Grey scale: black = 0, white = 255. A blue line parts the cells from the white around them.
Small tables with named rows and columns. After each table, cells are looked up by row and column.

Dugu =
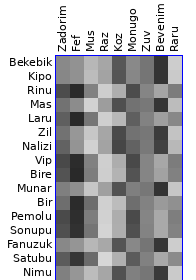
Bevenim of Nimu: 57
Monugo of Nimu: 128
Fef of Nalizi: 148
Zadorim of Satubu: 91
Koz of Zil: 74
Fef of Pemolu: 46
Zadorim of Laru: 95
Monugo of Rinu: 76
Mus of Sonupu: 117
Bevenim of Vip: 167
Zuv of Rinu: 133
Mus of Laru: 118
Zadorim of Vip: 73
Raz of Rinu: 206
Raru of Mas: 188
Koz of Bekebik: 87

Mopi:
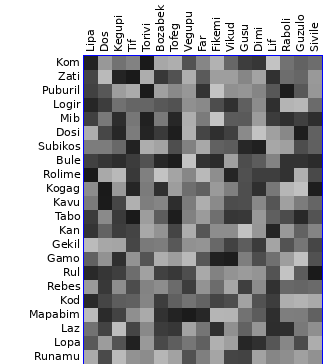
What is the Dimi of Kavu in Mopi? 136
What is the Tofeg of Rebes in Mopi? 107
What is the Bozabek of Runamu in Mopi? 182
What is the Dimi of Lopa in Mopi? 48
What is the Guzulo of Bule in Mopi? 50
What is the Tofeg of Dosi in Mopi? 30
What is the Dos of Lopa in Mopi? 156
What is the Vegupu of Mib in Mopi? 174
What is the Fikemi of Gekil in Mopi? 104
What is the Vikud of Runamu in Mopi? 69
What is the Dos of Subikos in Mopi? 124
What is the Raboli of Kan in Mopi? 153

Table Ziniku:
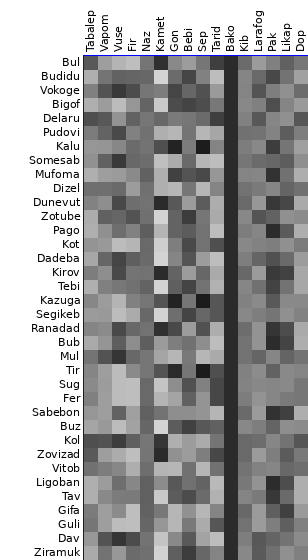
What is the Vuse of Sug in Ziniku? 188
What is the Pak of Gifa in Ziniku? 95
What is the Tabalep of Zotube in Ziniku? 172
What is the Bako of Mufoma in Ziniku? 43
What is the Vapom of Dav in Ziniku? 83
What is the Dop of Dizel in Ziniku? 112
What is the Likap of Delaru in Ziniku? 144
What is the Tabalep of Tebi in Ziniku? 175
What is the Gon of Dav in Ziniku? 137
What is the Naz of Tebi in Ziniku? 99
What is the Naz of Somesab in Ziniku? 109

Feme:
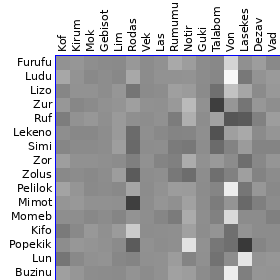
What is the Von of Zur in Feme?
150
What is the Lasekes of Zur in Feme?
117
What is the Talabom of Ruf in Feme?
162
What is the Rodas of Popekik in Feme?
91
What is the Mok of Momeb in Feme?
136
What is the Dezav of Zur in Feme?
151
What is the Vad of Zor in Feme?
149
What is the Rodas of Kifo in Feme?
203
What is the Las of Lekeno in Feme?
137
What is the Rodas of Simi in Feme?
105
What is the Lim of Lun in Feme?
135
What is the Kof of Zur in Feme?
151
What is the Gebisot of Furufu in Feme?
139
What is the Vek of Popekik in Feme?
145
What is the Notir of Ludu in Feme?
147
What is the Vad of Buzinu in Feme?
148
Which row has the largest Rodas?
Kifo

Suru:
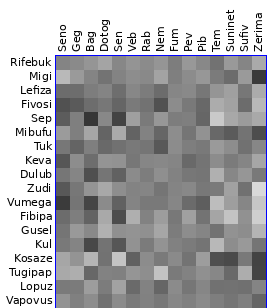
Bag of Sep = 54
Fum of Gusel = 124
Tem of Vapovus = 126
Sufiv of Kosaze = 121
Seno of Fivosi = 81
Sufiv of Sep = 155
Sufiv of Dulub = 150
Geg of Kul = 132
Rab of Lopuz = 130
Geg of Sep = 127
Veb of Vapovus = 122
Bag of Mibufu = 166
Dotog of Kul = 115

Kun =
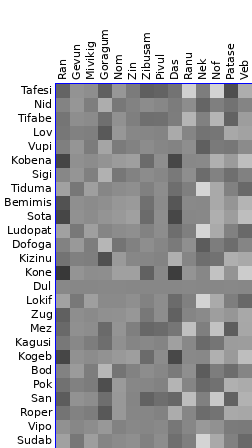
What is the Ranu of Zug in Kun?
133
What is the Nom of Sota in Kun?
153
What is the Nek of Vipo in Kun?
153
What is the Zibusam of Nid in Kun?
140
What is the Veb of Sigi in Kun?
129
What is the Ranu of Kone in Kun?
148
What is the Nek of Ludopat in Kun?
213
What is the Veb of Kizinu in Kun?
169
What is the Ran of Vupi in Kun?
127
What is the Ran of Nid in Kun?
131
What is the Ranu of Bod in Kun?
143
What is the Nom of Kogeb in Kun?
153
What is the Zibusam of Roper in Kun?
134
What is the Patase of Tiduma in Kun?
129
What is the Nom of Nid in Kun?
120
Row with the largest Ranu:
Tafesi

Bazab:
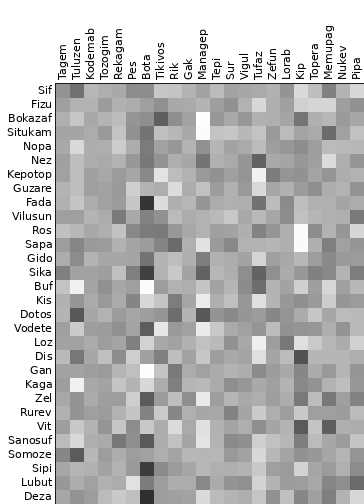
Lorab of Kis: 152
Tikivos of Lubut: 157
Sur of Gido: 172
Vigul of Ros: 175
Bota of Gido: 115
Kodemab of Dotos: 167
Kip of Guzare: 155
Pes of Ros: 136
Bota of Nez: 120
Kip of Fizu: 208

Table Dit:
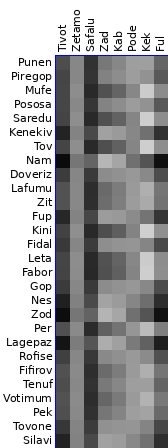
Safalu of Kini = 41
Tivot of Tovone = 55
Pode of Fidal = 149
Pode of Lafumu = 154
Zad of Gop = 140
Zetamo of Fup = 131
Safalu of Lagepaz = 85
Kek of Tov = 206
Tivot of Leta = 69
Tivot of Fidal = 57
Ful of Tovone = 71
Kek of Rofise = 139
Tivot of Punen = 77

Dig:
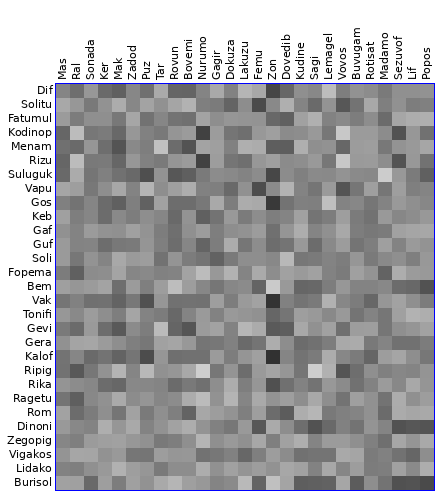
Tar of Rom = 143
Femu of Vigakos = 127
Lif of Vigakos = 102
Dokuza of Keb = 153
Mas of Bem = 159
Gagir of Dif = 169
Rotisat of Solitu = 168
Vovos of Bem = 151
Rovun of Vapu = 159
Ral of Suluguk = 171
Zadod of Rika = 136
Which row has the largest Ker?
Dinoni

